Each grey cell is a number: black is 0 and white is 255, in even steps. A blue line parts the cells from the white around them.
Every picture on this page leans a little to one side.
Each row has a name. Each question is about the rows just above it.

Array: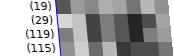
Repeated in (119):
[126]
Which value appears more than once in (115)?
[77]

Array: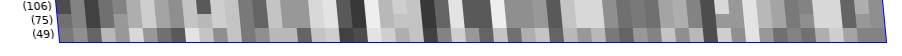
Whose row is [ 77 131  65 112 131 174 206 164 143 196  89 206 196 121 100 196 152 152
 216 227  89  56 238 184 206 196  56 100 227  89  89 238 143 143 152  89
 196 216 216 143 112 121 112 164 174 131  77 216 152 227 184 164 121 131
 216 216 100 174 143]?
(106)
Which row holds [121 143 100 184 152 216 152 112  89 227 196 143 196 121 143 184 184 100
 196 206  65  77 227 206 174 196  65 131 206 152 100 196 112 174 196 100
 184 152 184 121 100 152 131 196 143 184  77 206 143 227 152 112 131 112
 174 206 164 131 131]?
(49)
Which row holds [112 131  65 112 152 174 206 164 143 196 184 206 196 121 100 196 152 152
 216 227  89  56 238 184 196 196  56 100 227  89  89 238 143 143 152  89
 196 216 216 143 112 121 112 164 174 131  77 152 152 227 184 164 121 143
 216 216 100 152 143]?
(75)

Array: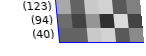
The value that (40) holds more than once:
[99]
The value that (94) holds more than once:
[67]
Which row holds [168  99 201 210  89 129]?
(123)

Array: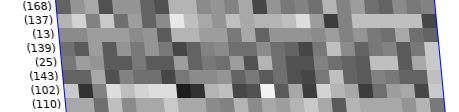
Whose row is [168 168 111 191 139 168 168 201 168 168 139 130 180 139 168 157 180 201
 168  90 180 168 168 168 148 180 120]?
(110)
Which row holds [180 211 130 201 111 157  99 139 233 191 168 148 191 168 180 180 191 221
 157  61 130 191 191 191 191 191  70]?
(137)
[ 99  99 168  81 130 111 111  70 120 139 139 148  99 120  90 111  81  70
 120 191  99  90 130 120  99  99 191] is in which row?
(143)

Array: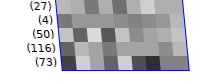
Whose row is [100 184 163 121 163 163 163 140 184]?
(116)
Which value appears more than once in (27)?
[175]
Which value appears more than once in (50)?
[195]
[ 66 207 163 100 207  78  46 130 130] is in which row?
(73)
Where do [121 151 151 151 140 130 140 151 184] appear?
(4)

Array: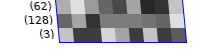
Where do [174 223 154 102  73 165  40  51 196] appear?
(62)
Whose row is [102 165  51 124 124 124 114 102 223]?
(128)
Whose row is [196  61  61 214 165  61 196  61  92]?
(3)

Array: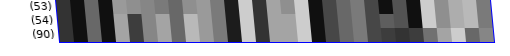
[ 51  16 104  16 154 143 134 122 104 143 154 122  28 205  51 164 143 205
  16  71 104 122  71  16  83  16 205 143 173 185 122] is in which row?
(53)
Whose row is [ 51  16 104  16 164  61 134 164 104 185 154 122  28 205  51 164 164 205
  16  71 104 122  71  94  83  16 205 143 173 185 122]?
(54)
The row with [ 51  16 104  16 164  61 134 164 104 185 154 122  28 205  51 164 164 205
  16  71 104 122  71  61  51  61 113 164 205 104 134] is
(90)

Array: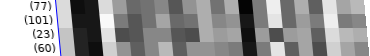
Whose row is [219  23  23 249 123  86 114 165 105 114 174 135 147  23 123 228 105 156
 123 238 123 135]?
(101)
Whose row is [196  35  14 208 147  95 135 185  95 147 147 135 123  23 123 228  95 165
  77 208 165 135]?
(60)

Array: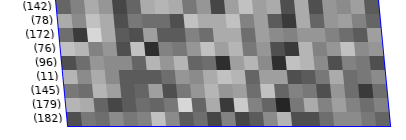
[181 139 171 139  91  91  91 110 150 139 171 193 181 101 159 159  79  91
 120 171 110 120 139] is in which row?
(11)
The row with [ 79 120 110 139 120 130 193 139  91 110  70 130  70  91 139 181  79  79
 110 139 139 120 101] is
(182)
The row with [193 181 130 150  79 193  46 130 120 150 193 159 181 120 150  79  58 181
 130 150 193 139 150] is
(76)
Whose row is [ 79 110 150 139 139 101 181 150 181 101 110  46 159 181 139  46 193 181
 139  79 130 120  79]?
(96)

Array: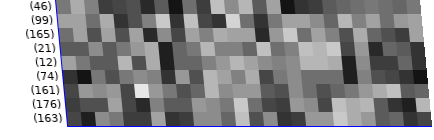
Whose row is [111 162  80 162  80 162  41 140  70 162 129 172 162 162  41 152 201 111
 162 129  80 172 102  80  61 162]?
(165)
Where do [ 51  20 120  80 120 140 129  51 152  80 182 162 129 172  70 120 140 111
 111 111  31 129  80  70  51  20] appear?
(74)
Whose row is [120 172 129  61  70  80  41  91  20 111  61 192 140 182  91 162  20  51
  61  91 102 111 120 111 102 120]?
(46)
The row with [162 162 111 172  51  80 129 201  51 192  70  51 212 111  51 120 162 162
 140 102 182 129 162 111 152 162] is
(99)

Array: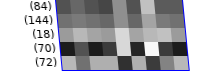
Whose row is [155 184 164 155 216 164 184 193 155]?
(18)
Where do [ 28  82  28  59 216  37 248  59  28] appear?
(70)

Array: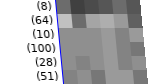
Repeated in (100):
[143]
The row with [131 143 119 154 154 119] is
(51)
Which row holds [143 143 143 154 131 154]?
(10)
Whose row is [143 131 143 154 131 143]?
(28)

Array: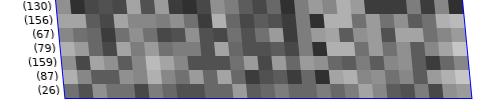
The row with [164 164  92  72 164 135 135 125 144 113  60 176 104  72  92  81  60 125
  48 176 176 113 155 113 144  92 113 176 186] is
(156)
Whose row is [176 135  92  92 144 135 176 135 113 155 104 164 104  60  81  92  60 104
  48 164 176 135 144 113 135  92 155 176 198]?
(87)

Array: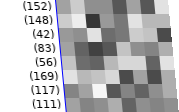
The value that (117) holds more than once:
[132]
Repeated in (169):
[75]
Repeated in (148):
[184]

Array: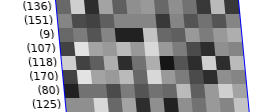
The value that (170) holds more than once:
[153]
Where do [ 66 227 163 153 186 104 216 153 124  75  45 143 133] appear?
(170)
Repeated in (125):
[143]
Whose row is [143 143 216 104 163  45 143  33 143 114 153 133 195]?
(125)
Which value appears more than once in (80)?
[114]
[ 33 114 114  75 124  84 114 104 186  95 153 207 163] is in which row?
(80)

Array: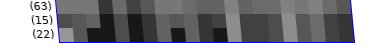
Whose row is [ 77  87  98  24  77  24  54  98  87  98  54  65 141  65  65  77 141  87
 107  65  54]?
(15)
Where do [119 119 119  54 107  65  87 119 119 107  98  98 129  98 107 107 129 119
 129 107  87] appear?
(63)

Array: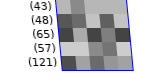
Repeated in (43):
[183]
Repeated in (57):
[205]
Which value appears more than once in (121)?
[162]
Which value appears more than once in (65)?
[68]
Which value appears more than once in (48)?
[195]
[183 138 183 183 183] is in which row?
(43)
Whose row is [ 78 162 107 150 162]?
(121)

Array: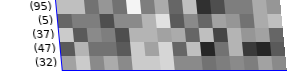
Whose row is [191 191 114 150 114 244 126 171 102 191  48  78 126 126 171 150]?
(95)
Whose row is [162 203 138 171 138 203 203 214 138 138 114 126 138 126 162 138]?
(32)
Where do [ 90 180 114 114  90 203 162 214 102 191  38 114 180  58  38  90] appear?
(47)

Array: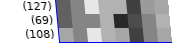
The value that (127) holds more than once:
[178]
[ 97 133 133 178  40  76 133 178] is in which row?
(69)

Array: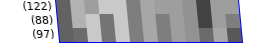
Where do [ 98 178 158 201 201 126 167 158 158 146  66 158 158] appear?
(122)
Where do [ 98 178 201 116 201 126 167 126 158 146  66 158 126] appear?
(88)

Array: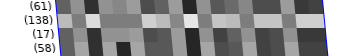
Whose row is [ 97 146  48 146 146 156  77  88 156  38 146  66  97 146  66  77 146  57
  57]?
(17)
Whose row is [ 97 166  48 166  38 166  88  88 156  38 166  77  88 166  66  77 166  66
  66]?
(58)

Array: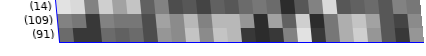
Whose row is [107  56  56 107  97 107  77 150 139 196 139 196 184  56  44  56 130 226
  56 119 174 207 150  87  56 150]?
(91)

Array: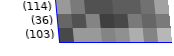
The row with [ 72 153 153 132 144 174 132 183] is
(103)

